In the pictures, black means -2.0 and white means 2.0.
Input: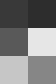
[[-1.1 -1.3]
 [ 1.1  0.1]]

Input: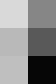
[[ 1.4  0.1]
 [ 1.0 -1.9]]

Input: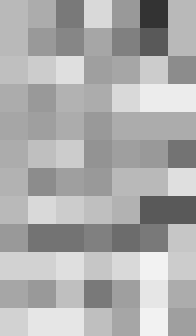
[[ 0.9  0.7 -0.1  1.4  0.4 -1.2  0.9]
 [ 1.0  1.2  1.5  0.5  0.6  1.2  0.2]
 [ 0.6  0.5  0.7  0.4  0.7  0.7  0.7]
 [ 0.8  0.2  0.5  0.4  0.9  0.9  1.5]
 [ 0.4 -0.2 -0.2  0.0 -0.3 -0.1  1.1]
 [ 0.6  0.4  1.0 -0.1  0.5  1.6  0.7]]

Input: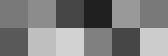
[[-0.1  0.2 -0.9 -1.5  0.4 -0.1]]

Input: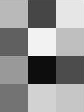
[[ 0.9 -0.9  1.6]
 [ 0.4 -1.8 -0.8]]

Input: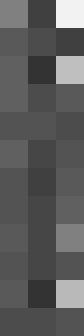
[[ 0.0 -1.0  1.8]
 [-0.5 -1.2  1.0]
 [-0.7 -0.7 -0.8]
 [-0.7 -1.0 -0.6]
 [-0.6 -0.9  0.0]
 [-0.6 -1.2  0.9]]
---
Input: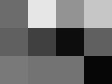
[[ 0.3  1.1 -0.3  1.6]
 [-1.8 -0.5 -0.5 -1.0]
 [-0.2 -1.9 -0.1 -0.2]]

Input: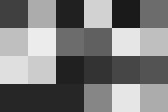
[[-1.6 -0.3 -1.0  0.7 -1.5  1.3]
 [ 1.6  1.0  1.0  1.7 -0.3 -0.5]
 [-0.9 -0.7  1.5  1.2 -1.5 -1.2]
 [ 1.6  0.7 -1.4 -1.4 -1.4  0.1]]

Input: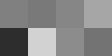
[[ 0.1  0.6  0.0 -0.1]
 [ 0.2 -0.2 -1.3  1.3]]

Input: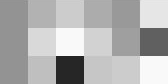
[[ 0.4  1.6  0.3  0.8  1.2  0.7]
 [ 0.5 -0.5  0.3  1.4  1.9  1.3]
 [ 1.2  1.9  0.3  1.0 -1.4  1.1]]

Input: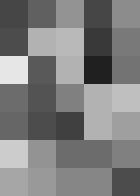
[[-0.9  0.2 -0.9 -0.5  0.3]
 [-1.1 -0.1 -0.8  0.8  0.9]
 [-1.5 -0.2  1.6 -0.6  0.8]
 [ 0.8  1.0 -0.3 -0.7  0.0]
 [ 0.8  0.5 -0.4 -0.8 -1.0]
 [-0.3  0.0  1.2  0.3 -0.3]
 [ 0.1 -0.8  0.6  0.4  0.1]]

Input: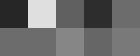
[[-1.3 -0.3 -1.4  1.5 -0.5]
 [-0.4 -0.1 -0.3 -0.3  0.1]]
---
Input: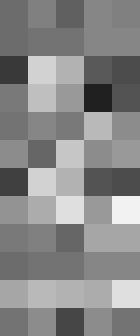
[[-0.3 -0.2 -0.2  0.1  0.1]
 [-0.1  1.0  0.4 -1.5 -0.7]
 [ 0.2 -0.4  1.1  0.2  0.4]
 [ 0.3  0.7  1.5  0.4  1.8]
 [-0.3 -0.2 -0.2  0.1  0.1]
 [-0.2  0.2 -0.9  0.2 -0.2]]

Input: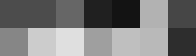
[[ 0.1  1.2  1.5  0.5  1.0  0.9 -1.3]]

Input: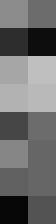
[[-1.3 -1.8]
 [ 0.8  0.9]
 [ 0.1 -0.4]
 [-1.9 -0.7]]

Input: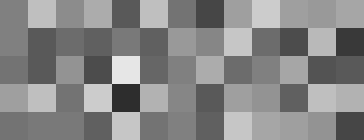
[[ 0.0 -0.6 -0.3 -0.5 -0.1 -0.5  0.4  0.1  1.1 -0.3 -0.8  0.9 -1.1]
 [ 0.5  1.0 -0.2  1.2 -1.3  0.8  0.1 -0.6  0.5  0.3 -0.5  1.0  0.8]]

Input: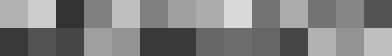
[[-1.1 -0.7 -0.9  0.5  0.3 -1.1 -1.1 -0.4 -0.3 -0.4 -0.9  0.8  0.3  1.0]]

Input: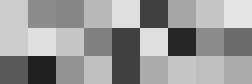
[[ 1.2  1.5  1.1  0.0 -1.0  1.5 -1.4  0.2 -0.3]]

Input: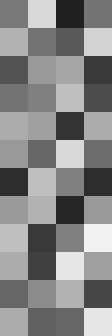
[[ 0.8 -0.2 -0.6  1.3]
 [-0.2  0.0  1.0 -0.8]
 [ 0.4 -0.4  1.4 -0.3]
 [ 0.4  0.8 -1.4  0.4]
 [ 0.7 -1.0  1.6  0.5]
 [ 0.7 -0.5 -0.4  1.6]]
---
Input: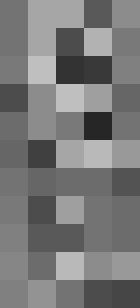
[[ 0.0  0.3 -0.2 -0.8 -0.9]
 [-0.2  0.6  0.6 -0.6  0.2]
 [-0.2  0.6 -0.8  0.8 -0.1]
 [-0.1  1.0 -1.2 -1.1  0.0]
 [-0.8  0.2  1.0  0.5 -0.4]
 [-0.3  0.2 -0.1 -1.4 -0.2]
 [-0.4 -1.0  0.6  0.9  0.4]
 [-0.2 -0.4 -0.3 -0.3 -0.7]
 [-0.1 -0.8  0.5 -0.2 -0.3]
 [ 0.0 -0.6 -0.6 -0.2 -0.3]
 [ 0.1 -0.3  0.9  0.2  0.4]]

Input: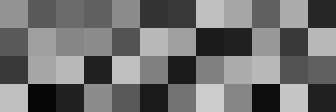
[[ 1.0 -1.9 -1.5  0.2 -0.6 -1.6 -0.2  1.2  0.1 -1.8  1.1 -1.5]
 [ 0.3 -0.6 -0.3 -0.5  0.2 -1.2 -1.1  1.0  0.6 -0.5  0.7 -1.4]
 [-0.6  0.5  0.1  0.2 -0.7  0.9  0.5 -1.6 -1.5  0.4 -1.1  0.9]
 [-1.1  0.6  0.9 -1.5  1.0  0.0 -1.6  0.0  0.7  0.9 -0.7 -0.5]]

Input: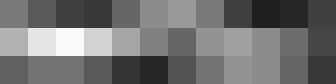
[[-0.5 -0.2 -0.2 -0.6 -1.2 -1.4 -0.7 -0.2  0.3  0.2 -0.4 -1.1]
 [-0.1 -0.6 -1.0 -1.1 -0.4  0.2  0.4 -0.1 -1.0 -1.5 -1.4 -1.0]
 [ 0.8  1.6  1.9  1.3  0.6  0.0 -0.4  0.3  0.5  0.2 -0.3 -0.9]]

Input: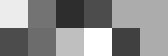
[[-0.8 -0.3  1.0  2.0 -1.0  0.7]
 [ 1.7 -0.2 -1.3 -0.8  0.7  0.7]]

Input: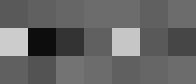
[[-0.5 -0.7 -0.2 -0.3 -0.5 -0.4 -0.3]
 [-0.6 -0.5 -0.4 -0.3 -0.3 -0.5 -0.3]
 [ 1.2 -1.8 -1.2 -0.5  1.1 -0.6 -0.9]]

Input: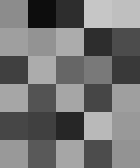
[[ 0.4 -0.6  0.6 -0.8  0.3]
 [ 0.2 -1.8 -1.3  1.1  1.0]
 [ 0.5  0.3  0.7 -1.3 -0.8]
 [-1.0  0.7 -0.4 -0.1 -1.1]
 [ 0.6 -0.7  0.6 -0.9  0.5]
 [-0.9 -1.0 -1.4  0.9  0.4]]

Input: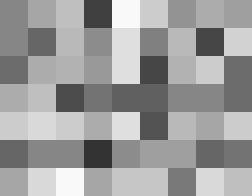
[[ 0.6  1.4  1.9  0.6  1.1  1.1 -0.1  1.4  1.0]
 [ 0.1  0.6  1.0 -1.0  1.9  1.2  0.3  0.7  0.5]
 [ 0.1 -0.4  0.9  0.2  1.5  0.0  0.9 -0.9  1.3]
 [-0.3  0.7  0.8  0.4  1.5 -0.9  0.8  1.2 -0.3]
 [ 0.7  1.0 -0.8 -0.2 -0.5 -0.5  0.1  0.1 -0.3]
 [ 1.2  1.4  1.2  0.7  1.5 -0.7  0.9  0.6  1.2]
 [-0.4  0.1  0.1 -1.2  0.2  0.5  0.5 -0.4 -0.2]]
